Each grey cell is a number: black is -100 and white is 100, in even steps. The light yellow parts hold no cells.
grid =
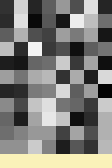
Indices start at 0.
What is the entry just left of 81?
29
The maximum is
91
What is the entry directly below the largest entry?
-20
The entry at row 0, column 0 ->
-61
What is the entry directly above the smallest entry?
70
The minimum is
-98
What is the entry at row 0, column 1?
65
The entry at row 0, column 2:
-71
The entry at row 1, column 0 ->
-66
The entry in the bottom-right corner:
44
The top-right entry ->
-71
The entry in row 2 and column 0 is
-26
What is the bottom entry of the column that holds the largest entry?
59
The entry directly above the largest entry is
-38
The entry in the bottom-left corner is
14
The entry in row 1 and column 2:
-93
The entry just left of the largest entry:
-66

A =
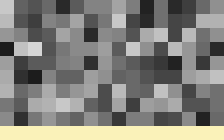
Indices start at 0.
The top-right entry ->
13
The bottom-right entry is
-18
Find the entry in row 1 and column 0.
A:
46
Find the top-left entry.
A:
57
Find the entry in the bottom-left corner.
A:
8
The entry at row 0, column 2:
-35
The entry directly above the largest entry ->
-40
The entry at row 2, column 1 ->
3
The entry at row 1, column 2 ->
-51
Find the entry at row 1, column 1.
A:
-35
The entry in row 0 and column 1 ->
-23

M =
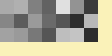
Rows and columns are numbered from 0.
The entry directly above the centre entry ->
-23
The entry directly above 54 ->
-65
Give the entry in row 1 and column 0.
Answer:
5
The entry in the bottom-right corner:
-65
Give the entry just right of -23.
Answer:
76
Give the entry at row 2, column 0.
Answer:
27

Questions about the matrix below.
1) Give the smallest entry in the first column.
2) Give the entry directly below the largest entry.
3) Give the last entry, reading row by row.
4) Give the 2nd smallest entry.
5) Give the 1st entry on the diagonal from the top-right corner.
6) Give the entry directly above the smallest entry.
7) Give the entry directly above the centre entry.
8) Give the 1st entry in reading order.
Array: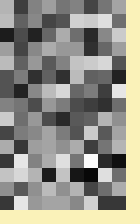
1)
-78
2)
-94
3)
-57
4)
-88
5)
29
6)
97
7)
69
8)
41

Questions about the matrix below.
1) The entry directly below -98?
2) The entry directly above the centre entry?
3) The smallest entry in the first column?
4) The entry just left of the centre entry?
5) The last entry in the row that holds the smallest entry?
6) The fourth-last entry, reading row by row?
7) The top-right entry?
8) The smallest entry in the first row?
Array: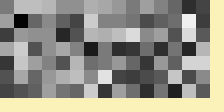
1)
19
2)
37
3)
-58
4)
-80
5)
-52
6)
-9
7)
-47
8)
-64
